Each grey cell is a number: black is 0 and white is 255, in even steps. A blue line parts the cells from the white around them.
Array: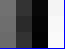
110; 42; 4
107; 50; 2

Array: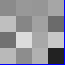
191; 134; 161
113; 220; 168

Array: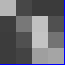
62; 120; 193
60; 80; 196

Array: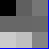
103; 103; 104
203; 191; 132

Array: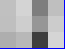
191; 206; 150
174; 184; 62

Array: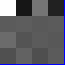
91; 93; 89
107; 84; 91

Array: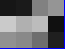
202; 176; 188
145; 137; 110

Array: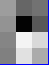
147; 3; 88
133; 244; 217
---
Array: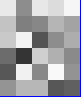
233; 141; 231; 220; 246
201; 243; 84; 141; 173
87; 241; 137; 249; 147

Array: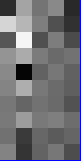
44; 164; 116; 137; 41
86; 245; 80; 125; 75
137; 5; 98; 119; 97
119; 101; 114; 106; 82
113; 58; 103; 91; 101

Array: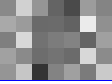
137; 209; 149; 100; 74; 156; 132
127; 216; 114; 124; 131; 100; 160
149; 198; 52; 131; 160; 123; 202

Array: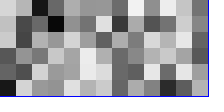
214; 182; 22; 104; 174; 150; 151; 108; 242; 143; 237; 197; 115
203; 69; 178; 151; 212; 158; 96; 173; 124; 216; 181; 231; 100
100; 79; 210; 154; 163; 234; 220; 105; 95; 231; 107; 230; 159

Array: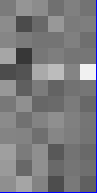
123; 149; 140; 112; 128; 115
134; 123; 116; 116; 128; 111
76; 83; 170; 188; 132; 241
120; 144; 103; 106; 123; 104
132; 131; 111; 134; 126; 116
154; 104; 144; 105; 117; 111

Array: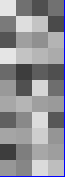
229; 112; 79; 113
84; 159; 144; 180
106; 61; 93; 79
167; 181; 159; 154
165; 161; 206; 149
151; 134; 219; 190

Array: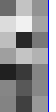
106; 195; 146
190; 39; 120
32; 57; 133
131; 64; 153

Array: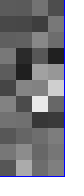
91; 90; 115; 77
95; 97; 136; 109
92; 31; 161; 151
130; 75; 233; 103
87; 101; 110; 125
86; 171; 109; 127
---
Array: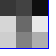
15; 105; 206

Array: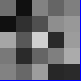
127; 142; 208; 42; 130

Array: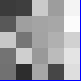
244; 167; 163; 207; 113

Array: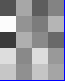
131; 124; 175; 221

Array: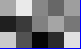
158; 165; 6

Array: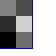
76; 44

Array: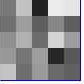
229; 133; 109; 118; 195

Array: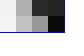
37; 152
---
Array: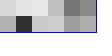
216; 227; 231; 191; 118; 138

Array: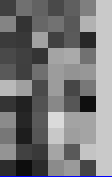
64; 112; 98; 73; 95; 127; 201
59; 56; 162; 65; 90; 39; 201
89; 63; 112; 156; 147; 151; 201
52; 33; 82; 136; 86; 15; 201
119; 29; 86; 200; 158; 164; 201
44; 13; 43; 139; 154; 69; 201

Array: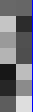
104; 102
154; 80
23; 189
93; 222

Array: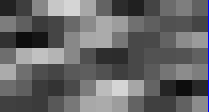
34; 62; 136; 199; 213; 168; 99; 44; 32; 68; 108; 126; 97
49; 13; 21; 69; 136; 168; 171; 119; 72; 73; 99; 140; 155
171; 111; 78; 69; 89; 94; 81; 63; 72; 91; 117; 140; 126
64; 62; 59; 88; 120; 168; 171; 157; 99; 64; 63; 97; 140

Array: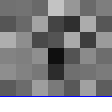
113; 115; 105; 195; 151; 106; 126
174; 142; 73; 84; 170; 61; 155
142; 130; 120; 44; 111; 115; 123

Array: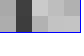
169; 63; 202; 190; 177
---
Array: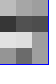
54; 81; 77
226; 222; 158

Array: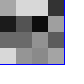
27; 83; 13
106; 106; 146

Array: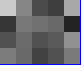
54; 120; 114
81; 106; 81

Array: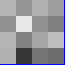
144; 232; 144
182; 130; 167

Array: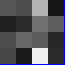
32; 44; 113
78; 103; 92

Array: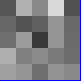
103; 84; 96
110; 155; 55

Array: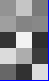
159; 132; 136
52; 242; 47

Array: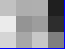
235; 148; 157
213; 167; 199
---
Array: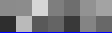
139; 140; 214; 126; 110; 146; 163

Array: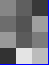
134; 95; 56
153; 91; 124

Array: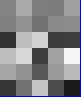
131; 169; 126; 124; 160
50; 190; 210; 61; 62
166; 146; 88; 153; 186

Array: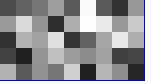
77; 99; 118; 157; 90; 249; 91; 50; 152
50; 177; 162; 224; 53; 99; 166; 231; 174
177; 91; 145; 118; 208; 32; 181; 141; 38

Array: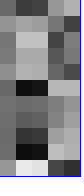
105; 60; 66; 150; 177
119; 193; 193; 68; 125
142; 178; 173; 102; 74
114; 107; 110; 126; 148
107; 52; 56; 159; 173
150; 233; 226; 70; 48

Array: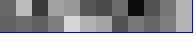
105; 188; 58; 162; 151; 87; 75; 108; 13; 82; 118; 179

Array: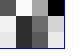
86; 250; 165; 1
231; 47; 90; 234

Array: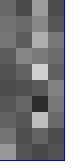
104; 75; 156; 76
118; 93; 174; 120
83; 99; 207; 96
87; 102; 45; 121
117; 78; 101; 77
